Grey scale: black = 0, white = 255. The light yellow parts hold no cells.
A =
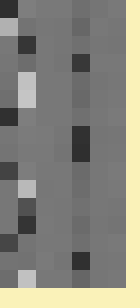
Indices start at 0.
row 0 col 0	47
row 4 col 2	120
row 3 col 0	118
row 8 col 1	121
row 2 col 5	118
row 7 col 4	49
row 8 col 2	121
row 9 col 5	119
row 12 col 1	52
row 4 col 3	120
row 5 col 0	111
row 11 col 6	118
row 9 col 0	67
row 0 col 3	121
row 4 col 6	119
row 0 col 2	121
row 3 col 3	117
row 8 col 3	116
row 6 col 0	48
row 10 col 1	185
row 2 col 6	117
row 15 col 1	193
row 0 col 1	126
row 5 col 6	120
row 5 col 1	197
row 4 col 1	193
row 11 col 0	119
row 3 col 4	56
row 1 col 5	120
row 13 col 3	120
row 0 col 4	111
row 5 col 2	120
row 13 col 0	70
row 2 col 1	54
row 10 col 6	121

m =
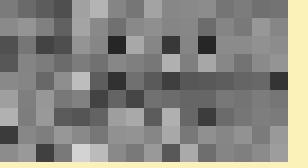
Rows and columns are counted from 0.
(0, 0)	123
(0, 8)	163
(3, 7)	127
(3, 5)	113
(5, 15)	118
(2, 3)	78
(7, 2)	126
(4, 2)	104
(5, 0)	159
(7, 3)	151
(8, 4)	211
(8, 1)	153
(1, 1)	148
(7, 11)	144
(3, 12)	135
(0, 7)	118
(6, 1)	125
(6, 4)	85
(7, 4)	137
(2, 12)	139
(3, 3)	107
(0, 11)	140
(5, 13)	116
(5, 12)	120
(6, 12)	107
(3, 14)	138
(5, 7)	70
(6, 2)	153
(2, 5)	134
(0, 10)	137
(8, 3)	121
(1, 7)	137
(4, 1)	133
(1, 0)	138

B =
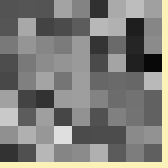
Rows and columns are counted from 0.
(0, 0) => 83
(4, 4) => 158
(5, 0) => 161
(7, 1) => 176
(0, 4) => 131
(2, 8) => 139
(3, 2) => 140
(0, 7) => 189
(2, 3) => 123
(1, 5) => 184
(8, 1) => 80
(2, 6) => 106
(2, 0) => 121
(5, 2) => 50
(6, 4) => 146
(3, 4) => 154
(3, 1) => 121
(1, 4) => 92
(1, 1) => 168
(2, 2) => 134
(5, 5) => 131
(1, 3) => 75
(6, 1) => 92
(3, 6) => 164
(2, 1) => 149

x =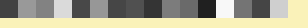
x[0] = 66
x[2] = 130
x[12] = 248
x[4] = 72
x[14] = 69

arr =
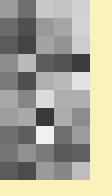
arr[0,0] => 155
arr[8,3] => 90
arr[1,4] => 210
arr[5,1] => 134
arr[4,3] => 186
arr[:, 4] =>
[209, 210, 204, 59, 226, 175, 140, 155, 97, 189]
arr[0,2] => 201
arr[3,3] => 84
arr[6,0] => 158
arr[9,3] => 135
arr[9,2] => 154
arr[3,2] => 92
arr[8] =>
[117, 144, 122, 90, 97]

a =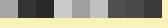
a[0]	167
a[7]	73
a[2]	41
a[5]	192

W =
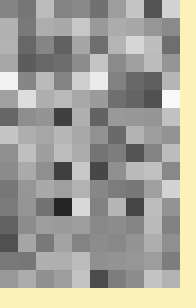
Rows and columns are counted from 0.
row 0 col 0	132
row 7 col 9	147
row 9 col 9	136
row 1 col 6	172
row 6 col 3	64
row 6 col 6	153
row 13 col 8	174
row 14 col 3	175
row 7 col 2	166
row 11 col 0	123
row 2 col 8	190
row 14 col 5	144
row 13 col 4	131
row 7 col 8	158
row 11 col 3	37
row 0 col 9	211
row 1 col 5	153
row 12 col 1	140
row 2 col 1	103
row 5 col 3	185
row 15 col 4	194
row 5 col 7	100
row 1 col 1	121
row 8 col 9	188
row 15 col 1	172
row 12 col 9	130
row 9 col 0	139
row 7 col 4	168
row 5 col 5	155
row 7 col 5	145
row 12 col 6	141
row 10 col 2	169
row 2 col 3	96
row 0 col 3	131

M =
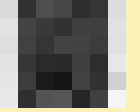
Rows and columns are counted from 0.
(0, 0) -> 218
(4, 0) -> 230
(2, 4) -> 66
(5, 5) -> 64
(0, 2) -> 78
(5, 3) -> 86
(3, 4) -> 62
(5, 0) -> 232
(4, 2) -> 26
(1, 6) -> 225
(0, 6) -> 221
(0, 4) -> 45
